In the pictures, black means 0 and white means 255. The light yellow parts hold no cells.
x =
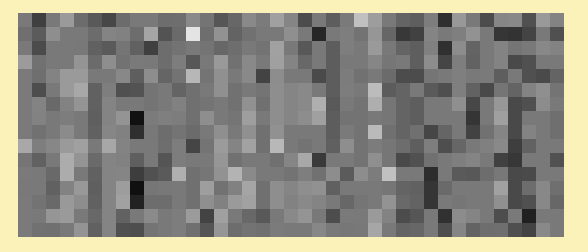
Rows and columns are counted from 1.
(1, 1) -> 121
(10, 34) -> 128
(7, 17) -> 145
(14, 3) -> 105
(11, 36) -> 55
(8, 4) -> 125
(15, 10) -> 138
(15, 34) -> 121
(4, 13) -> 87
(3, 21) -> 88
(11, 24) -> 122
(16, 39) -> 121
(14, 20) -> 130
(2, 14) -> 110
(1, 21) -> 76
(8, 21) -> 141
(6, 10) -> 116
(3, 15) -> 103
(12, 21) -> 126
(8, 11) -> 127
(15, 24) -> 122
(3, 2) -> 75
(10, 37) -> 98
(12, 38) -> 121
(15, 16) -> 121
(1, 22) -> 121
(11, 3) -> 121
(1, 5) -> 108
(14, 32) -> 118
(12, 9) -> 61
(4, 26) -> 134
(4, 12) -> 125
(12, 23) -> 141
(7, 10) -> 116
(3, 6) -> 97
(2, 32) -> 127
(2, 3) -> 142
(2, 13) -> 228
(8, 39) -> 111

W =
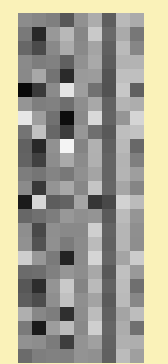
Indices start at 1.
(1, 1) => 140
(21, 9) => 135
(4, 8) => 178
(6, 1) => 9
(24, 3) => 123
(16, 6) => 207
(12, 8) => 180
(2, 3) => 152
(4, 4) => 96
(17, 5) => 139
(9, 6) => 111
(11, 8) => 179
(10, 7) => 96
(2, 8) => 170
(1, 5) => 145
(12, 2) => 117
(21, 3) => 143
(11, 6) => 176
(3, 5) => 137
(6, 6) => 113
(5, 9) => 191
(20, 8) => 188
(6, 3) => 139
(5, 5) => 154
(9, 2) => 193
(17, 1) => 145
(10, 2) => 40
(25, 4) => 128
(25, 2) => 126
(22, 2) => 135
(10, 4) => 244
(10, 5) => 132
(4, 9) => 179
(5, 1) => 137
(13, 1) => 139
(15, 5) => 143
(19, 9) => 153

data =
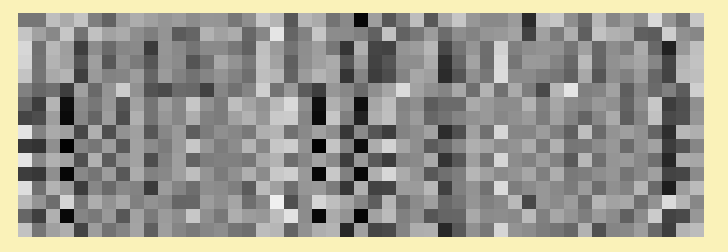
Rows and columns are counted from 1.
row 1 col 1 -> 118
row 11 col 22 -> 162
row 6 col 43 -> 162
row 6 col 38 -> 73
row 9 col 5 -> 71
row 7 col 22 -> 15
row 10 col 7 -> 158
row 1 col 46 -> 217
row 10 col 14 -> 151
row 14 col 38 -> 151
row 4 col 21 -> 143
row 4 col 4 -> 160
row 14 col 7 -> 146
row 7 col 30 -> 92
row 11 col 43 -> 149
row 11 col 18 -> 167
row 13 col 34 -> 113
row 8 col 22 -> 10
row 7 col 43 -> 144
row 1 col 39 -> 198
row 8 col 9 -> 176
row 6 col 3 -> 112
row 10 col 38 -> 120
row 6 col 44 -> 94
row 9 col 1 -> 228
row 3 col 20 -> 115
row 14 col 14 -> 157
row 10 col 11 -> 123
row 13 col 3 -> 179
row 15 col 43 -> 140
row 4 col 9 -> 123
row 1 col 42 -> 183
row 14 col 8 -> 168
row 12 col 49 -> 139
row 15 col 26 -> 162
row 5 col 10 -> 101
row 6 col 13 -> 104
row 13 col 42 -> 109

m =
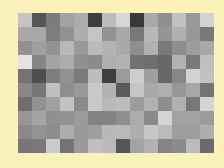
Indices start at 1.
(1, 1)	196
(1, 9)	57
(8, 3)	144
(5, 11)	103
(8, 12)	162
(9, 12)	159
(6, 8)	90
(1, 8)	215
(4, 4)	172
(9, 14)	174
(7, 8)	188
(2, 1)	169
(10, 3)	203
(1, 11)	144
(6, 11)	175
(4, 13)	121
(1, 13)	152
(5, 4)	146
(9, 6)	159
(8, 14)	155
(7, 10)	177
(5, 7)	62
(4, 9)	114
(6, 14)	115
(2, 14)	120
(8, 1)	151
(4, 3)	164
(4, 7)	175
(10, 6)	191
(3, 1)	146
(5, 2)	79
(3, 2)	159
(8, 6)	130

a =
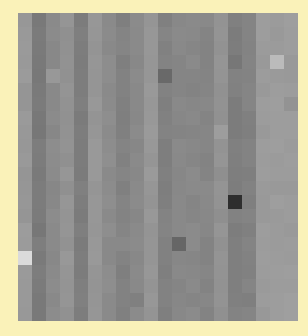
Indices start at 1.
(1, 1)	151
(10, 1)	151
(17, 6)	152
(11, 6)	153
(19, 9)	138
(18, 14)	131
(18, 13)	134
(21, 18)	156
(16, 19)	155
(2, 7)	139
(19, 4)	149
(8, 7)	142
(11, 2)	124
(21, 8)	130
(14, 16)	46
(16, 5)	127
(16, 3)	138
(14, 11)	127
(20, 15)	146
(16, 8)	133
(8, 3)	139
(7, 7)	139
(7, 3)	137
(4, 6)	150
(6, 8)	130
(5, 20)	153
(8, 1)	154
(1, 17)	132
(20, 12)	133
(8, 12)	135
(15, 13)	134
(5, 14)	132
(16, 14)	135
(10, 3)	141
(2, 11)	133
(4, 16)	119
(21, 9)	128

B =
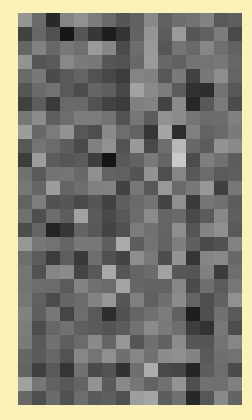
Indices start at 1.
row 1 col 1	148
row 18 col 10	121
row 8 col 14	107
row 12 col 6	144
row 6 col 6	100
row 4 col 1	147
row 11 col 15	113
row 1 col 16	94
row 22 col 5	109
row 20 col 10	98
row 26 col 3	89
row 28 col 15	137
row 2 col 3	81
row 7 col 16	76
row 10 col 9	153
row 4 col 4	136
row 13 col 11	152
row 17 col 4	101
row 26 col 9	111
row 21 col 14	79
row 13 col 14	151
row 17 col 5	120
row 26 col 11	73
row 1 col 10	136
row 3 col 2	129
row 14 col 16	92
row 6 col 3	114
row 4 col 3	90
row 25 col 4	82
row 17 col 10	115
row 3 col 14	134
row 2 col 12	154
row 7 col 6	82
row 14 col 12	143
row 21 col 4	101
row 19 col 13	85
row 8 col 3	94

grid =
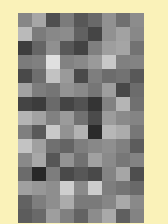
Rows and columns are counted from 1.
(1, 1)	134
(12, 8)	166
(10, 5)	126
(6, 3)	117
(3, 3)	144
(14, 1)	98
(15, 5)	99
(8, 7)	156
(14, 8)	169
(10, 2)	160
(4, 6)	154
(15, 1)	92
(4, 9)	131
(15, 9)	131
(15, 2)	105
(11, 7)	138
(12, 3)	125
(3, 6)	127
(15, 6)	140
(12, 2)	40
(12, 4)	73
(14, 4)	171
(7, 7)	130
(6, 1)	162
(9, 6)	43
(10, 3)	112
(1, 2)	166
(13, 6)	204
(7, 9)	112
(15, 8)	95
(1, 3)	79
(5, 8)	114
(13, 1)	160
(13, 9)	105
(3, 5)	67

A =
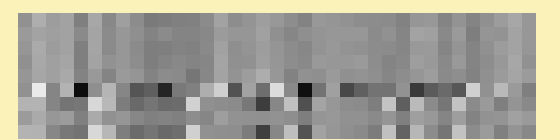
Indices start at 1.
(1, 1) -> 145
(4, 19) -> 150
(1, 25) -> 141
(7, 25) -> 139
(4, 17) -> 145
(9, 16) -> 142
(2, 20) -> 134
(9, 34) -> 155
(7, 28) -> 95
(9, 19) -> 135
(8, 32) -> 158
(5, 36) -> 165
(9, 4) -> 120
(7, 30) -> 139
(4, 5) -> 127
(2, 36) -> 163
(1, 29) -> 150
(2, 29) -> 163
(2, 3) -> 159
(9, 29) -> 183
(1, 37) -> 151
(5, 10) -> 131
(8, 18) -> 144
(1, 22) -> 152
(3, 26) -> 140
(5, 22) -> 143
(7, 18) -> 61
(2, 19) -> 144
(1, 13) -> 129
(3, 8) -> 150
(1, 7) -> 136
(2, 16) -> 150
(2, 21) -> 143
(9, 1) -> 179
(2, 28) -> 133
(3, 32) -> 148

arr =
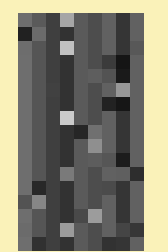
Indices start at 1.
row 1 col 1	110
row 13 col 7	75
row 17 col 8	53
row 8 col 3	63
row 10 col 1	110
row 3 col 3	63
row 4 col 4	50
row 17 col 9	97
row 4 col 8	21
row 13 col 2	40
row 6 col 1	110
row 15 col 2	85
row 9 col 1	110
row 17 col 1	110
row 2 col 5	90
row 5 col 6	94
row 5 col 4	50
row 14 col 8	53
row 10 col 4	50
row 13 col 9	97
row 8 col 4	203
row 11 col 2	85
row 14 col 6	77
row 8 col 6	77
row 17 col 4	50
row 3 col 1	109
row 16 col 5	90
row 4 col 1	110
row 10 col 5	90
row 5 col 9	97
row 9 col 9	97
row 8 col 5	90
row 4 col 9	97
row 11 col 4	50
